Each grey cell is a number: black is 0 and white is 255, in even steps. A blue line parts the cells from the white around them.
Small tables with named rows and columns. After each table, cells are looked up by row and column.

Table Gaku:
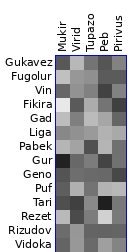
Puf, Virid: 176
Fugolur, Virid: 151
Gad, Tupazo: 187
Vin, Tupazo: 129
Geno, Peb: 104
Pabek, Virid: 163

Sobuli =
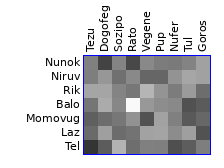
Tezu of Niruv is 126
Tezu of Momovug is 95
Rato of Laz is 115
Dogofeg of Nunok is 67
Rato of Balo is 249
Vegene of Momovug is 82
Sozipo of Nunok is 132
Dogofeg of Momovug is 109
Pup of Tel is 127
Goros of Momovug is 103
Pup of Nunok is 124
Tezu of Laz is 106
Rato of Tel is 110
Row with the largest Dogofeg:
Balo

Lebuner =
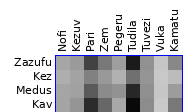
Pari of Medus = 90
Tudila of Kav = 9
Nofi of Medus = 165
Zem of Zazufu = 120
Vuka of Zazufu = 198
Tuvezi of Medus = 144
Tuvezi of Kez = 149
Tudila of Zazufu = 27
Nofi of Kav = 164
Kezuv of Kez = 163
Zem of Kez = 153
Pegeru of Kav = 168
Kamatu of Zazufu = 136
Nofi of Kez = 174

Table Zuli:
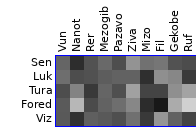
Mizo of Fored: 44
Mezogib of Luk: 93
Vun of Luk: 110
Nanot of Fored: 183
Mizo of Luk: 47
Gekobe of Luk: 135
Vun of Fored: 90
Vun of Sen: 101

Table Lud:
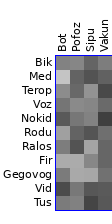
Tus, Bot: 123
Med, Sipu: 83
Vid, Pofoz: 120
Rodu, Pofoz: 99
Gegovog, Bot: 123
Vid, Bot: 75
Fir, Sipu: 135
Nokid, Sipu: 130
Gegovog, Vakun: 113
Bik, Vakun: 125
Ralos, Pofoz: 83
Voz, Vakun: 106

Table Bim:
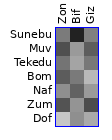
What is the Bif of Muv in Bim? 154
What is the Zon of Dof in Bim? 198
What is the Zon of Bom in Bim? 92
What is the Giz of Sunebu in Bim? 128
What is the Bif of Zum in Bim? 148
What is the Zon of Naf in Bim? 143
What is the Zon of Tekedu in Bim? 116
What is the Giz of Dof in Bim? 170
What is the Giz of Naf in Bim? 154
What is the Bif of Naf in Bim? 98
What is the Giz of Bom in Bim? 185
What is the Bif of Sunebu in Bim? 34

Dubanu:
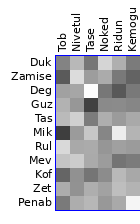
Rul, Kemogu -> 155
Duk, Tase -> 118
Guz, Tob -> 178
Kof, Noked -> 140
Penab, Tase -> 183
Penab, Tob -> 122
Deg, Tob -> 161

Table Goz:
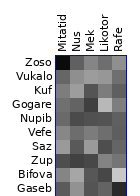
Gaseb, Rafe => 41
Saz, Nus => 89
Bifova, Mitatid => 133
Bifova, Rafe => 200
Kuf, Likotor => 124
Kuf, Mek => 84
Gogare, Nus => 99
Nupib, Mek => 81
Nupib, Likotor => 83
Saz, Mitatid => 154
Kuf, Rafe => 95
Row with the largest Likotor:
Gogare

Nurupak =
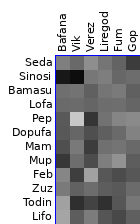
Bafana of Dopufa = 88
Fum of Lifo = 72
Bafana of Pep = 89
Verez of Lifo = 124
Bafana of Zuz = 122
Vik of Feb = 62

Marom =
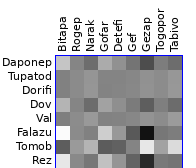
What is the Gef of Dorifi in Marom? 136
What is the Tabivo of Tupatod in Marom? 151
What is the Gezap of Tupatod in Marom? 145
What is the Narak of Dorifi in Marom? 150
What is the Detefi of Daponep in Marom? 145
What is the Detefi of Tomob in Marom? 97
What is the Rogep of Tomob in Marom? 154
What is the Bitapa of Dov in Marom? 180
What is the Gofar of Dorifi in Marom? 131
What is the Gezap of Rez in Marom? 41
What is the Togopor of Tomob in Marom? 162
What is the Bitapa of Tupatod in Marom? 129
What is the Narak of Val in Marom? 153
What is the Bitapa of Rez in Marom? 231
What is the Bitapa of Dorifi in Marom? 129
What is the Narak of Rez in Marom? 119
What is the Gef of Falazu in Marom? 89
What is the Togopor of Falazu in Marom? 119
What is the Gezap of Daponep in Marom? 77

